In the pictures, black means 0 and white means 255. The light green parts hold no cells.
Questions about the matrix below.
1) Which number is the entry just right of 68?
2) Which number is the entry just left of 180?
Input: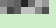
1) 96
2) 110
